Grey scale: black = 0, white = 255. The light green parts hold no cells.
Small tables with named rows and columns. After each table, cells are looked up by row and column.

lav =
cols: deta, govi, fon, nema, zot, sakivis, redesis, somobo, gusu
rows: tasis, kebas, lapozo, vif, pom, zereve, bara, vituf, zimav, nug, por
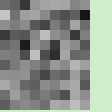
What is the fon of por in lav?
137
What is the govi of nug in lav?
158
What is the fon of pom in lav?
28
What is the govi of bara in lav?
122
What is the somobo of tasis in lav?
132
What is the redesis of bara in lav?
138
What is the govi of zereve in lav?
123
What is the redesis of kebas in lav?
80
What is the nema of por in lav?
128
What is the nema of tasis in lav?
150
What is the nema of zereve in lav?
190
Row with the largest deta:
kebas

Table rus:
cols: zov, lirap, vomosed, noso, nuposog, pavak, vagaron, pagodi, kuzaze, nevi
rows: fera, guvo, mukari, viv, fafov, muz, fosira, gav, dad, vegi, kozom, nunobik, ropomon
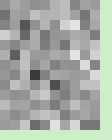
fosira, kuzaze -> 218
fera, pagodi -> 133
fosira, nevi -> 132
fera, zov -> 146
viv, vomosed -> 103
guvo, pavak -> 180
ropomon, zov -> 155
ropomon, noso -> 107
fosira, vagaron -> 146
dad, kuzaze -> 192
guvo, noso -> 191
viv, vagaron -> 153
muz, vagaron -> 164
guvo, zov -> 114
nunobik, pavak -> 182
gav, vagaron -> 162
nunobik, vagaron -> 127
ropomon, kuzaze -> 118

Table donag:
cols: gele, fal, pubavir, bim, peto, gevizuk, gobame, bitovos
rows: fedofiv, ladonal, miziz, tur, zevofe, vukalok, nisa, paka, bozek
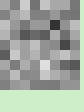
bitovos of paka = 132
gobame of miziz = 146
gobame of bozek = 147
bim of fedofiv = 115
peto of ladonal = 129
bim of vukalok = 179
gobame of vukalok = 193
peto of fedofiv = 196
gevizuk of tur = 172
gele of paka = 140
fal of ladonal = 164
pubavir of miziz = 120
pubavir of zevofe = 160
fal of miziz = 152
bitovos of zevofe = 135
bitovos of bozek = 148
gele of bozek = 128
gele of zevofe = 125
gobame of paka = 158
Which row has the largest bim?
zevofe

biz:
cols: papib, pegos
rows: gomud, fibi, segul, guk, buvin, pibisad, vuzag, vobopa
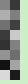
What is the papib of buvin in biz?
50
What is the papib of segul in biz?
113
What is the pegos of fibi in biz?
127
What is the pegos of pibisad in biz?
110
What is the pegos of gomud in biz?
56
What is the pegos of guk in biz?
201
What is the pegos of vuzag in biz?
164
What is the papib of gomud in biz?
132
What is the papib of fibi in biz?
175
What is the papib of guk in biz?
59
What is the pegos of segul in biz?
63
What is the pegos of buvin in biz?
129
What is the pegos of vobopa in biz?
27
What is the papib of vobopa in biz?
217
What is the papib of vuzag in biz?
18
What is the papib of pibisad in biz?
147

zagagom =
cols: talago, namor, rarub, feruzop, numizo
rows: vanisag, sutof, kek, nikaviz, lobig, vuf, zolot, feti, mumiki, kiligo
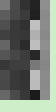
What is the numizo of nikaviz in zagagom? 137
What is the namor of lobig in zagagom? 59
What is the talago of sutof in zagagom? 93
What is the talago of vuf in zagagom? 85
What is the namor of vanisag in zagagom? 75
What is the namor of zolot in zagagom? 62
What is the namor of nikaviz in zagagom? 57
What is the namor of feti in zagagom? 57
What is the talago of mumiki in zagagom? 72
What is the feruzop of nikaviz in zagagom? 176
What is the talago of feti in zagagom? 74
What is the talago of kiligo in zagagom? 103
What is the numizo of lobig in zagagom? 143
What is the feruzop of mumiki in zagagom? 187
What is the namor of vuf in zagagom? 71
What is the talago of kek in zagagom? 79
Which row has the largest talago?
vanisag

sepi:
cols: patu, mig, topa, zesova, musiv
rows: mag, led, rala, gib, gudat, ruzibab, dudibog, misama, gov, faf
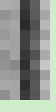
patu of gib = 153
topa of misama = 64
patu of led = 146
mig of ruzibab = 163
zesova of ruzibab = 82
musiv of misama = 160
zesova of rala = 81
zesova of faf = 86
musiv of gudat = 192
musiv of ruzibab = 170
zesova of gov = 87
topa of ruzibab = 55
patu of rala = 161
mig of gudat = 162
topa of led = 49
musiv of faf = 169
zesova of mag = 93
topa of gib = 63
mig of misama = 155
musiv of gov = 186

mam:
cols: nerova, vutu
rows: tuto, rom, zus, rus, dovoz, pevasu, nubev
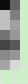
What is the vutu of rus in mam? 151
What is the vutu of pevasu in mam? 149
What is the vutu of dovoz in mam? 88
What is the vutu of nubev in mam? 216
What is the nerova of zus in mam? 191
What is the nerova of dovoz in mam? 68
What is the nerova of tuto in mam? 11
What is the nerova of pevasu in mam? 137
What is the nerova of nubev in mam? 165
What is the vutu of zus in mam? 160
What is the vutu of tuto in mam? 98
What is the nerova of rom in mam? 191
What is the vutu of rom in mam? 126
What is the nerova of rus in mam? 115

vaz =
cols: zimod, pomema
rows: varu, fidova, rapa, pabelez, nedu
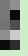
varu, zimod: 120
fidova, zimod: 119
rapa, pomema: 78
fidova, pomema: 10
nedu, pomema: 45
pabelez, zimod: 142
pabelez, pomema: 204
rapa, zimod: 115
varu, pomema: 143
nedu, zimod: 11
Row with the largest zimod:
pabelez

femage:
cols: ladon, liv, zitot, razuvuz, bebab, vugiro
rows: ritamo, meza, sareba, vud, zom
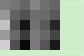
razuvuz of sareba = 112
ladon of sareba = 194
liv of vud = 105
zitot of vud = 58
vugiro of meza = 88
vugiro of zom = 25
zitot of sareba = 21
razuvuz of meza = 109
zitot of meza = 81
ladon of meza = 151
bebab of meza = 106
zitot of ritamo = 102
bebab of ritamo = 111

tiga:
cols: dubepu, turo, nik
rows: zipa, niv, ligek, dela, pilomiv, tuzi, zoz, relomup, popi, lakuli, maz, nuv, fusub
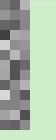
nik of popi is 179
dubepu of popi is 100
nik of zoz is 106
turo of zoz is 85
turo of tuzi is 184
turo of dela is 170
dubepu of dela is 64
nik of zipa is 180
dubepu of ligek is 101
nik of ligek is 135
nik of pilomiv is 151
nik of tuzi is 139
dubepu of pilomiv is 209
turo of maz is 131
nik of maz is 142
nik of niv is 136
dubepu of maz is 131

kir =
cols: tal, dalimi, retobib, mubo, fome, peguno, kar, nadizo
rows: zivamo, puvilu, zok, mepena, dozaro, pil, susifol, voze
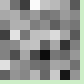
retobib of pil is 167
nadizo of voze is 148
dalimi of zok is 176
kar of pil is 104
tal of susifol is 224
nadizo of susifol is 113
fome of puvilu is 114
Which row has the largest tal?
susifol

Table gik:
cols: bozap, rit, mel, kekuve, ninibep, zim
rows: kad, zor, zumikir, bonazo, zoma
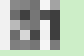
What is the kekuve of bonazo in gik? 70
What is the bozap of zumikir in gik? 241
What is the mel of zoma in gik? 131
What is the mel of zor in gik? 64
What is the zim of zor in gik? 62
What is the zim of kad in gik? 163

